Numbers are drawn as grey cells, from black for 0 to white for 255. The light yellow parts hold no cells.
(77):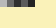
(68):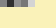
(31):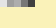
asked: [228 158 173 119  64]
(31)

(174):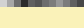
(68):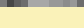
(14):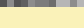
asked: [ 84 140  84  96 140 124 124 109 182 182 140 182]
(14)
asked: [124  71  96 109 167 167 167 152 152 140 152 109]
(68)
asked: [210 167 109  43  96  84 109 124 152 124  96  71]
(174)

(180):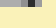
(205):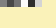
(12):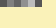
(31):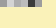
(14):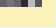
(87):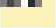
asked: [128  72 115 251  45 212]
(205)
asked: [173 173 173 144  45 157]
(180)

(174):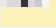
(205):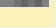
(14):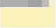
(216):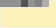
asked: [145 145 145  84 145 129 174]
(216)
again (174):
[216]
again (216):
[145]
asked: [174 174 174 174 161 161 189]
(14)
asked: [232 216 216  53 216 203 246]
(174)

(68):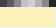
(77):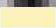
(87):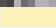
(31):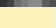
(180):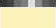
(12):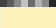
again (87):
[178]
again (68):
[137]
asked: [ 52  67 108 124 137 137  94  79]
(31)
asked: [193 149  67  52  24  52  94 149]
(77)

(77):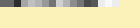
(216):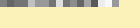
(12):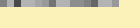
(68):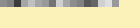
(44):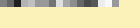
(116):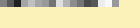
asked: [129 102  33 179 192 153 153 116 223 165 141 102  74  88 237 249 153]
(44)
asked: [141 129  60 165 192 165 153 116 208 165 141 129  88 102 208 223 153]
(68)
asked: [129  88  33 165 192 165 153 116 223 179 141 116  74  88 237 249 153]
(116)
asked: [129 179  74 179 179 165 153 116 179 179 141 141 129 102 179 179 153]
(12)

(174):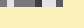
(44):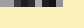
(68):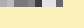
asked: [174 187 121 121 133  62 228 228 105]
(68)

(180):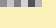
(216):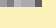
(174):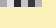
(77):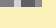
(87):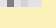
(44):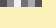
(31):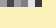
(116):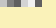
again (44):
[83]
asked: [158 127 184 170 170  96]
(216)
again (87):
[227]

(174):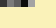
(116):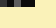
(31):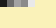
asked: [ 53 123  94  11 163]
(174)
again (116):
[11]
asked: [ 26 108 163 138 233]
(31)

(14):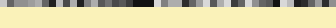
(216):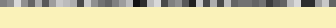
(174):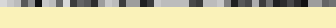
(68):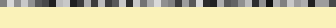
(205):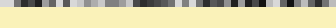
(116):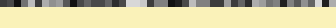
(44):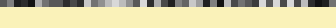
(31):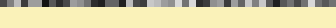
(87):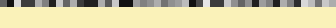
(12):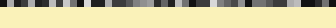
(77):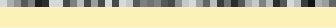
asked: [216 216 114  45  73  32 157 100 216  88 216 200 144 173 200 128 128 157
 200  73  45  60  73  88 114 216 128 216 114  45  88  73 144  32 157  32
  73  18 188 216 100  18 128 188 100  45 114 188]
(205)
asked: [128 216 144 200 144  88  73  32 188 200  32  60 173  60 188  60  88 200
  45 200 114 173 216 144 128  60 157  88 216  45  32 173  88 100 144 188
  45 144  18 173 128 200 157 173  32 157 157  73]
(68)
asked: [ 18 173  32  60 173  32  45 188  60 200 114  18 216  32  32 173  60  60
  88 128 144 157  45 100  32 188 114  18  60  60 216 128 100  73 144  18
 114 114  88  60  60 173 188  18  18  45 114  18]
(12)
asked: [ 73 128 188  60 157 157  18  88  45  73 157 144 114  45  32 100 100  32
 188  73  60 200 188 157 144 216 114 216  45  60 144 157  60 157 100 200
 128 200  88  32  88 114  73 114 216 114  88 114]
(31)
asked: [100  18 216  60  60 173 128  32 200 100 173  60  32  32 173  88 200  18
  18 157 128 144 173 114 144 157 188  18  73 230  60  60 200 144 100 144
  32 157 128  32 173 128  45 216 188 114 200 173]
(87)
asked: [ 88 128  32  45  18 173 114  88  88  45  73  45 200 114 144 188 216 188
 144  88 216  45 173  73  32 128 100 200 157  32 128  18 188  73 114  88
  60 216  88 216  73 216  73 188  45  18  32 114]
(44)

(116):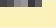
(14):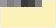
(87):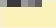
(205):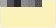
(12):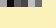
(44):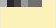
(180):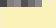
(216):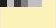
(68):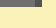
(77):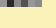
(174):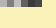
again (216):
[192]
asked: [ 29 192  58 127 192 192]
(216)
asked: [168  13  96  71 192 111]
(12)
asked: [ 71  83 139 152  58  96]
(116)
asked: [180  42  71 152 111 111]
(44)
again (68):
[111]

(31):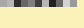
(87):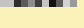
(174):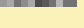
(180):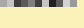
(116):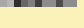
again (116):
[141]
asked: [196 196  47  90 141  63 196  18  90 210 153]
(87)
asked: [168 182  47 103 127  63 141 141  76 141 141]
(116)
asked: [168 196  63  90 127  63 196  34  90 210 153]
(180)
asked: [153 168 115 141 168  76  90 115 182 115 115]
(174)

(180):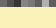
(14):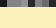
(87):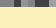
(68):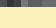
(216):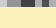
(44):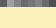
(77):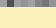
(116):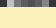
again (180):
[94]
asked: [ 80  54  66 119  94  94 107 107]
(68)
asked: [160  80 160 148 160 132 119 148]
(77)
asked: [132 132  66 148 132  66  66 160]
(87)
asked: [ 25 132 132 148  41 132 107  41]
(14)

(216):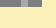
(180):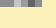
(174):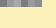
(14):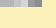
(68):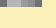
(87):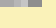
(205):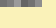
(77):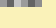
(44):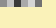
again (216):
[126]
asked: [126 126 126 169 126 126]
(216)
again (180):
[142]
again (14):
[182]

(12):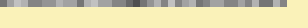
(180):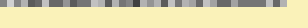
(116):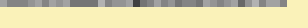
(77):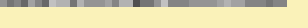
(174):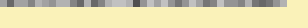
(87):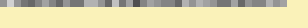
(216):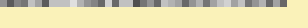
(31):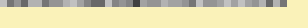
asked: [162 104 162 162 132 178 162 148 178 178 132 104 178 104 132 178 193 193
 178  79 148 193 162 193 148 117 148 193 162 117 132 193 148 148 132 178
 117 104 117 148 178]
(174)
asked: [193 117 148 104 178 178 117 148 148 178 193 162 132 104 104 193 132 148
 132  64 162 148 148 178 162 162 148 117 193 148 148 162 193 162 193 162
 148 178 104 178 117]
(31)
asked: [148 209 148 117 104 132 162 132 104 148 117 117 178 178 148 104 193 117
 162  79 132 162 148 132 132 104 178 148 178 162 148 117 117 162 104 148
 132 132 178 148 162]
(87)
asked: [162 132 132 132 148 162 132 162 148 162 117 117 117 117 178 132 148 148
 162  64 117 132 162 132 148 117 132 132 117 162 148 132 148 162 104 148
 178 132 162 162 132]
(116)
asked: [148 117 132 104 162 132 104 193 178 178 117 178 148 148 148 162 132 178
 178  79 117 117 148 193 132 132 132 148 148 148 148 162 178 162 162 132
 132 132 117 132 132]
(77)

